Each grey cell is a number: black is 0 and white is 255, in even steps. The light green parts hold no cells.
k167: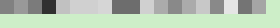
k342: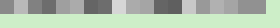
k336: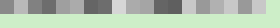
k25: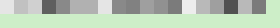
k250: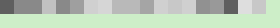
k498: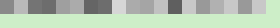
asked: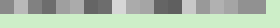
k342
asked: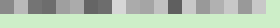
k498

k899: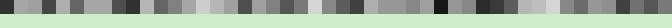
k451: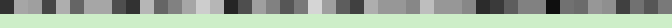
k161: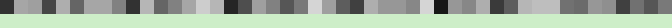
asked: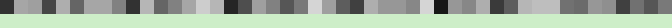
k161
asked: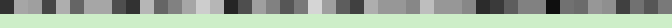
k451

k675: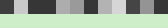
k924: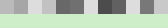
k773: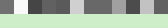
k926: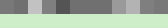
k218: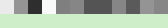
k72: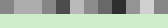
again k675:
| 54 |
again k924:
| 221 |
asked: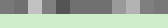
k926
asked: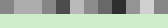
k72
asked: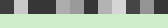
k675

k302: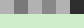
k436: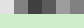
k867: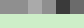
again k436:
| 129 |
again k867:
| 143 |
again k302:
| 178 |
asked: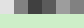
k436
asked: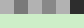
k302

